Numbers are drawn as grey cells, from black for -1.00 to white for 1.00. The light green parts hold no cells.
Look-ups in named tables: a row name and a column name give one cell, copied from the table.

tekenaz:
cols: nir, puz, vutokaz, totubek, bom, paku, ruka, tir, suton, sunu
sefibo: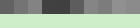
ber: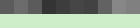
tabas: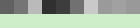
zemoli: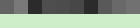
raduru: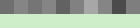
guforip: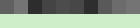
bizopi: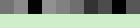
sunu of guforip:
-0.09
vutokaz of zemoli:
-0.66
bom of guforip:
-0.40
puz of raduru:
0.04
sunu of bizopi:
-0.32
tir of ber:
-0.23
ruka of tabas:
0.58
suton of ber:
0.06
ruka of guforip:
-0.64
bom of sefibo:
-0.50
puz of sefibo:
-0.09
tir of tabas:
0.21
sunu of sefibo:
0.09
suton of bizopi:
-0.99
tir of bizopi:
-0.40
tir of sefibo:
-0.03
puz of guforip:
-0.09
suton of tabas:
0.26
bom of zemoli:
-0.40
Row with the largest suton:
tabas

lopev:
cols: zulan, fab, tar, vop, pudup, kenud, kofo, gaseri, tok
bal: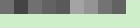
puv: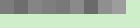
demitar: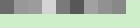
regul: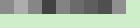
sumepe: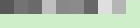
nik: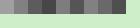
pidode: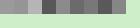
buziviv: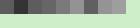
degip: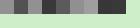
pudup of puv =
-0.05
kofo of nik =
0.01
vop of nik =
-0.44
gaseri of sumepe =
0.75
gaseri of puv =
0.12
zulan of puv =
-0.03
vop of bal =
-0.23
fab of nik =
0.01
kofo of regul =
-0.26
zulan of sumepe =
-0.31
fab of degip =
-0.36
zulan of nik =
0.25
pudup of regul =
0.03
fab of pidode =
0.17
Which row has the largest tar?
pidode

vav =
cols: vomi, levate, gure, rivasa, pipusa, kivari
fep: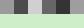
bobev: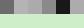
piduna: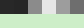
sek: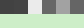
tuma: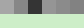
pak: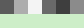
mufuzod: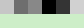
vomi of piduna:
-0.69
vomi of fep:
0.21
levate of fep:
-0.40
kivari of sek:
-0.21
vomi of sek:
-0.48
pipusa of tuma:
0.09
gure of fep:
0.63
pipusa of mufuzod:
-0.59
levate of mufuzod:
-0.14
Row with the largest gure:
pak

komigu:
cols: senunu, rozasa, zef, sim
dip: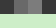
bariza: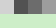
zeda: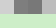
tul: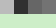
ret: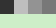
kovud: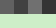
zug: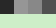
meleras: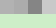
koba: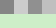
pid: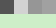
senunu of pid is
-0.34
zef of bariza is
-0.15
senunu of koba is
0.04
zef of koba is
0.13
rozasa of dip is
-0.18
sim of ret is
-0.06
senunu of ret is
-0.61
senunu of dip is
-0.55
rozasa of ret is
0.49
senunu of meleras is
0.40
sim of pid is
0.26
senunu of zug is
-0.69
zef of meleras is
0.04
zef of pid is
0.18
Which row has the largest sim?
meleras

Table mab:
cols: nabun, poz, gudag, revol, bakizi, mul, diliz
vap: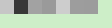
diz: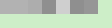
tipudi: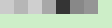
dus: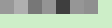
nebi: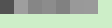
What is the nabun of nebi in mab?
-0.36
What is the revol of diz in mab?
0.12
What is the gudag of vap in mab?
0.27
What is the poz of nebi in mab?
0.24
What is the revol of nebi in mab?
0.10
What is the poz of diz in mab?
0.40
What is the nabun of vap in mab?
0.55
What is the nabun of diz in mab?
0.40
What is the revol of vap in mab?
0.21
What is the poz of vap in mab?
-0.57
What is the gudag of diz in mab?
0.36

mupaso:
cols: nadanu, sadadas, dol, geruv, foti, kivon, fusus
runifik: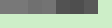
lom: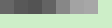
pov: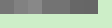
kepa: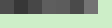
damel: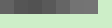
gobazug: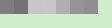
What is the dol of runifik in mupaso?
-0.12
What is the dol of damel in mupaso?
-0.36
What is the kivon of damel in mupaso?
-0.10
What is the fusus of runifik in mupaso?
-0.31
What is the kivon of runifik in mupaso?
-0.39
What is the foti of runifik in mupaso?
-0.36
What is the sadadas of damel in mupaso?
-0.33
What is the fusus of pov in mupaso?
-0.20
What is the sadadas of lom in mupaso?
-0.31
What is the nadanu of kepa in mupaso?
-0.40
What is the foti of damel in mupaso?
-0.21
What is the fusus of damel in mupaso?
-0.09
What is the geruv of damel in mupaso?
-0.30
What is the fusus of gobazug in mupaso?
0.12
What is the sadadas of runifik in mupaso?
-0.06
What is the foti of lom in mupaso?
0.06

